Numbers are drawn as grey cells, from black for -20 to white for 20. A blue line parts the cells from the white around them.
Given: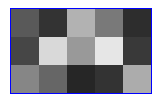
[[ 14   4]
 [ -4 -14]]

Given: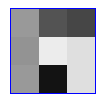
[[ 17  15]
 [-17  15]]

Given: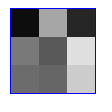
[[-6 15]
 [-4 12]]

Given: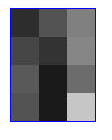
[[-12   1]
 [-16  -3]]

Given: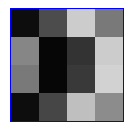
[[-19 -12]
 [-19 -11]]

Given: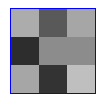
[[  2   2]
 [-12  10]]
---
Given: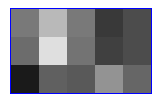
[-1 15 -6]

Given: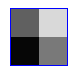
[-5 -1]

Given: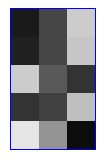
[-16  -9 -12]

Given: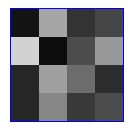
[-17 -18  -3  -8]

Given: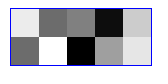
[17 20]

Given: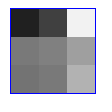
[-15   0   8]

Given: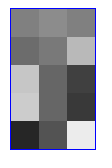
[  0  -1 -10]

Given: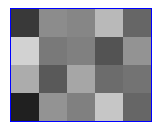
[-11  -1   6  11]

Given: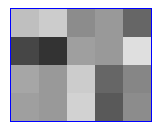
[ 10 -12  12  -6]
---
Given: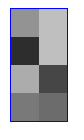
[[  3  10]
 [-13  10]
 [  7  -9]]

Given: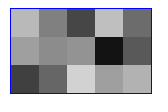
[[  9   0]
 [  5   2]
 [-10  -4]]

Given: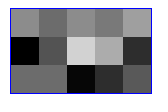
[[  2  -3]
 [-20  -7]
 [ -3  -3]]

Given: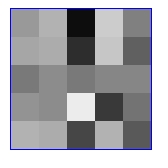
[[ 4  8]
 [ 6  7]
 [-1  2]]

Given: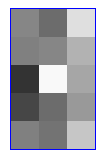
[[  1  -3]
 [  0   1]
 [-12  19]]

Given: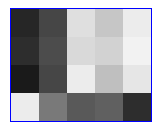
[[-14  -9]
 [-13  -8]
 [-16  -9]]

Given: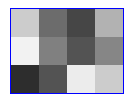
[[ 12  -3]
 [ 18   0]
 [-13  -7]]

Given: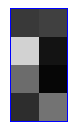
[[-11 -10]
 [ 13 -17]
 [ -3 -19]]
